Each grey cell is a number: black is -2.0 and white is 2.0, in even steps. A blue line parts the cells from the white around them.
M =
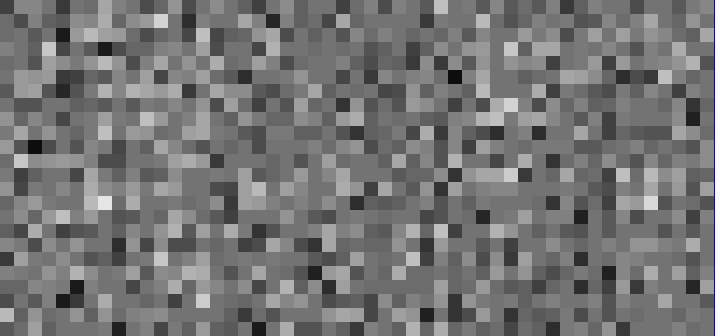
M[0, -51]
-1.0
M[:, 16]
[-0.2, -0.2, -0.5, -0.2, -0.3, -0.6, 0.2, 0.5, -0.5, -0.2, -0.4, -0.2, -0.2, -0.9, -1.1, -1.0, 0.7, -0.2, -0.2, -0.7, -0.2, -0.3, -0.5, -0.6]
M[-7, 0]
0.1
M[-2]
[0.9, -0.5, 0.3, -0.3, -0.2, 0.3, -0.5, 0.3, -0.3, 0.0, 0.1, 0.2, -0.2, -0.2, -0.2, -0.2, -0.5, -1.1, -0.3, -0.7, -0.2, -0.2, -0.2, 0.3, 0.6, 0.5, -0.9, -0.2, 0.5, 0.3, -1.5, -0.2, -1.2, -0.8, 0.4, -0.2, -1.2, -0.4, -0.6, -0.5, -0.1, -0.8, -0.2, -0.7, -0.2, -0.3, -0.2, -0.2, -0.4, -0.1, -0.2]
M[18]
[-1.1, 0.5, -0.1, -0.2, 0.2, -0.2, -0.7, -0.5, -1.0, -0.2, -0.1, 1.1, -0.2, 0.0, 0.5, -0.3, -0.2, -0.1, -0.2, -0.1, -0.2, -0.2, -0.6, -0.8, -0.5, 0.5, -0.2, -0.3, -0.2, 1.0, -1.0, 0.0, -0.5, 0.2, -0.8, 0.2, -1.1, 0.5, -0.2, -0.4, 0.0, -1.3, -0.2, -0.3, 0.1, 0.0, -0.2, -0.2, -0.3, -0.7, -0.2]
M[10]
[0.4, -0.7, -1.8, -0.8, -0.2, -0.7, 0.1, -0.1, -0.9, -0.2, -0.5, 0.6, 0.1, -0.3, -0.7, -0.2, -0.4, -0.2, -0.8, -0.2, -0.2, -0.2, 0.0, -0.3, 0.1, 0.3, -0.8, -0.3, -0.5, 0.2, 0.0, -0.7, 0.1, -1.0, 0.5, 0.0, -0.2, -0.3, -0.1, -0.1, -0.1, -0.6, -0.6, -0.3, -0.2, 0.0, -0.4, -0.2, -0.4, -0.7, 0.2]
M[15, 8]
-0.7
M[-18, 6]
-0.1
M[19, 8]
-0.1
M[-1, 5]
-0.2
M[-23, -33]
0.0
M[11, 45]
-0.7
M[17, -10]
-0.4
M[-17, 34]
-0.8
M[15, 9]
-0.6
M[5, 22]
-0.2
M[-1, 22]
-0.7
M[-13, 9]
-0.2
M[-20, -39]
-0.2
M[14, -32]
0.0
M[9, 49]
0.2
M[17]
[0.1, -0.1, -0.8, 0.2, -0.2, 0.3, -0.2, -0.2, -1.3, 0.3, -0.9, 0.2, -0.8, -0.8, -0.2, -0.4, -0.2, -1.0, -0.8, 0.6, 0.1, -0.8, -1.2, 0.6, -0.4, -0.3, -0.4, -0.4, 0.3, -0.2, -1.2, 0.4, -0.2, -0.2, -0.6, -0.2, -1.0, -0.2, -0.2, 0.2, -0.2, -0.4, -0.2, 0.0, -0.2, 0.3, 0.3, 0.0, -0.1, 0.7, -0.2]
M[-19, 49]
-0.4
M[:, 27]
[-0.8, -0.2, 0.0, -0.5, -0.4, 0.1, -0.9, -0.3, -0.2, -0.4, -0.3, -0.5, -0.2, 0.6, -0.6, -0.3, -0.6, -0.4, -0.3, -0.4, -0.3, 0.2, -0.2, -0.2]
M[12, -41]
-0.6
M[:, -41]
[-0.8, 0.4, -0.8, -0.4, 0.0, 0.5, 0.6, -0.1, 1.0, 0.3, -0.5, -0.2, -0.6, -0.1, -0.2, -0.2, -0.2, -0.9, -0.1, -0.6, -0.2, -0.4, 0.1, 0.0]
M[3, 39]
0.6
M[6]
[-0.6, 0.4, 0.5, -0.7, -1.4, -0.7, -0.1, 0.8, 0.1, 0.8, 0.6, 0.4, 0.7, -1.1, -0.2, 0.6, 0.2, 0.2, -0.6, -0.8, -0.3, -0.1, 0.6, -0.5, -0.2, -0.3, -0.2, -0.9, -0.8, 0.3, -0.5, 0.0, -0.2, -0.5, 0.9, -0.2, -0.2, -0.2, 0.7, -1.0, -0.1, -0.3, -0.6, -0.8, -0.1, -0.5, 0.1, -0.2, -1.0, 0.0, -0.2]
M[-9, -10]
-1.5
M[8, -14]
0.5
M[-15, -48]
0.3
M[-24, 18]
-1.0
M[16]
[-0.5, -0.9, 0.7, -0.2, -1.0, -0.7, -0.6, -0.2, -0.5, 0.1, -0.2, 0.3, 0.8, -0.6, 0.5, -0.2, 0.7, -0.1, -1.2, -0.7, -0.2, -0.2, 0.0, 0.6, 0.0, 0.2, -0.5, -0.6, 0.1, 0.8, -0.4, 1.0, -1.0, -0.2, -0.2, 0.8, 0.3, -0.2, -0.5, -0.2, -0.6, -0.7, -0.2, -0.6, -0.2, -0.2, -0.2, -0.7, -0.2, -0.6, -0.2]
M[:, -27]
[-1.0, 0.6, -0.7, -0.3, 0.0, -0.9, -0.2, -1.2, 0.4, -0.7, 0.1, -0.3, 0.6, 0.7, -0.2, -0.2, 0.0, -0.4, -0.5, 0.6, 0.5, -0.6, 0.6, -0.5]

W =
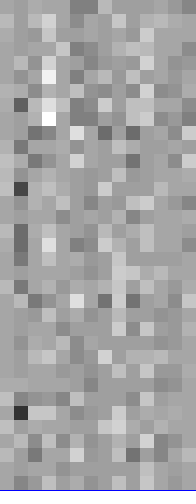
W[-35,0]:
0.6
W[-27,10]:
1.2
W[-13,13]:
0.6
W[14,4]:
1.0
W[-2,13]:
0.6
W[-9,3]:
0.6
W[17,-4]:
1.0
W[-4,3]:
1.0
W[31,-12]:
0.2
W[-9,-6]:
1.0
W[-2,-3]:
0.6
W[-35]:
[0.6, 0.5, 0.7, 0.6, 0.6, 0.0, 0.0, 0.9, 0.5, 0.5, 0.5, 0.6, 0.4, 0.1]
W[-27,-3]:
0.2
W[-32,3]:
0.6
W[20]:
[0.9, -0.1, 0.6, 0.8, 0.4, 0.7, 0.6, 0.8, 1.1, 0.5, 1.0, 0.6, 0.4, 0.7]
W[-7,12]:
0.6
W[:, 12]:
[0.4, 0.7, 0.6, 0.6, 0.3, 0.4, 0.3, 0.6, 0.4, 0.2, 0.6, 0.2, 0.6, 0.6, 0.4, 0.6, 0.6, 0.6, 0.5, 0.6, 0.4, 0.2, 0.4, 0.4, 0.4, 0.6, 0.4, 0.3, 0.6, 0.7, 0.6, 0.3, 0.6, 0.5, 0.4]
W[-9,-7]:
0.5
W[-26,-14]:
0.6
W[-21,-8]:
0.1
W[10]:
[0.8, -0.1, 0.6, 0.6, 0.7, 0.3, 0.6, 0.5, 1.0, 0.7, 0.5, 0.5, 0.6, 0.5]
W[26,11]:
0.4
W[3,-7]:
0.5
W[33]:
[0.6, 0.5, 0.6, 0.6, 0.3, 0.5, 0.5, 0.5, 0.5, 0.5, 1.0, 0.6, 0.5, 0.6]
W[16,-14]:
0.9
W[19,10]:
0.7
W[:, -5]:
[0.5, 0.5, 0.4, 1.0, 0.4, 1.0, 0.2, 1.0, 1.0, -0.3, 0.7, -0.2, 0.4, 0.5, 1.0, 0.1, 0.7, 0.5, 0.5, 1.1, 0.5, -0.2, 0.5, 0.2, 0.5, 0.8, 0.5, 0.5, 0.2, 0.5, 0.7, 0.5, -0.2, 0.5, 0.5]
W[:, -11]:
[0.6, 1.3, 1.1, 0.6, 1.3, 1.8, 0.8, 1.5, 2.0, 0.1, 0.6, 0.3, 0.8, 1.0, 0.6, 0.6, 1.0, 1.5, 1.0, 0.6, 0.8, 0.3, 1.0, 0.6, 0.6, 1.1, 0.6, 0.6, 0.4, 1.1, 0.6, 1.0, 0.6, 0.6, 1.0]
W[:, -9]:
[0.0, 0.2, 0.5, 0.0, 0.5, 0.0, 1.0, 0.0, 0.0, 1.5, 0.3, 1.3, 0.5, 0.5, 0.5, 0.5, 0.5, 0.0, 0.7, 0.5, 0.7, 1.5, 0.7, 0.5, 0.2, 0.2, 0.5, 0.5, 1.0, 0.2, 0.5, 0.8, 1.3, 0.5, 0.7]
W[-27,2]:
0.8
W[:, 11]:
[0.6, 0.9, 0.6, 0.6, 0.6, 0.6, 0.2, 0.6, 0.2, 0.6, 0.5, 0.6, 0.6, 0.9, 0.6, 0.6, 0.6, 0.6, 0.5, 0.9, 0.6, 0.6, 0.3, 0.5, 0.3, 0.9, 0.4, 0.2, 0.5, 0.6, 0.8, 0.1, 0.1, 0.6, 0.6]
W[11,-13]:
0.7
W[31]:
[0.6, 0.9, 0.2, 1.0, 0.2, 0.8, 0.3, 0.5, 0.8, 0.5, 1.3, 0.1, 0.3, 0.6]
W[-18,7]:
1.2
